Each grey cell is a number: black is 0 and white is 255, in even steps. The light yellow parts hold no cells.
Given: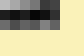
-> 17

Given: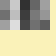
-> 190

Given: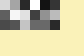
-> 246

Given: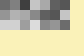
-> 178

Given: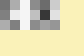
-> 236

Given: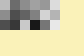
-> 78

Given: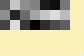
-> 36

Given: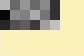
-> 137
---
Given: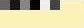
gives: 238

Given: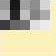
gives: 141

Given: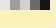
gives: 106

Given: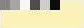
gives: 206

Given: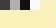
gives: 17

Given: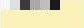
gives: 190

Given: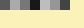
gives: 150

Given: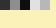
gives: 225
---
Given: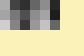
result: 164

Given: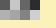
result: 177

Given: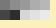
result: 68

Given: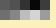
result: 111

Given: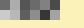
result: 203

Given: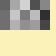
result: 111

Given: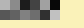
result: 87

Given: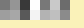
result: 158

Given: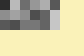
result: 142
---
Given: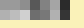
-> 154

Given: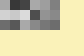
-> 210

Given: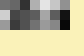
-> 207

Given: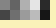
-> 132

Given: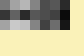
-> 54

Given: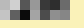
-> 186
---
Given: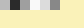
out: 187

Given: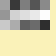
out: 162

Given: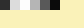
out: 46

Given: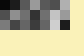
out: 8

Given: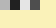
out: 182

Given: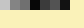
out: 197

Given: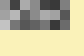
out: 151

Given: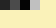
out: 36
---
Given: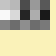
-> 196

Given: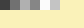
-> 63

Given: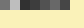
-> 115

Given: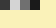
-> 56

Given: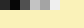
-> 39

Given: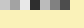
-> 199

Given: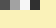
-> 80
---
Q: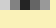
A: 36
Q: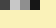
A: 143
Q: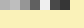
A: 150
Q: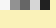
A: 102
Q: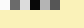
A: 220
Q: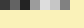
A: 35
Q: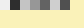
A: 196
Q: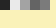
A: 163
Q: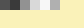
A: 146
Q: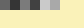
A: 123
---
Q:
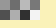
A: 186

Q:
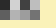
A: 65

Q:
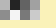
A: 99

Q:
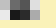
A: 85

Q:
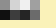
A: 240

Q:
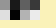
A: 96

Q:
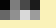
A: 72

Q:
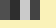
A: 202
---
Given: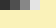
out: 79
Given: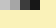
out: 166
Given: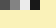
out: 131
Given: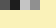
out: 29
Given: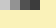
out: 147
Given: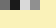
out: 26
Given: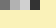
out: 178
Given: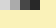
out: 171
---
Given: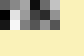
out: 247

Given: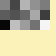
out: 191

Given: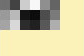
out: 216

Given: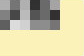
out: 220

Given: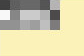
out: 146

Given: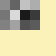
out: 162

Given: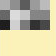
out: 208
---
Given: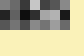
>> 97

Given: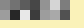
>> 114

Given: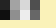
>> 163

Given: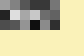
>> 222

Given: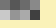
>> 87

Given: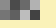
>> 75

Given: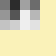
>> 85

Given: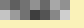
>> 95
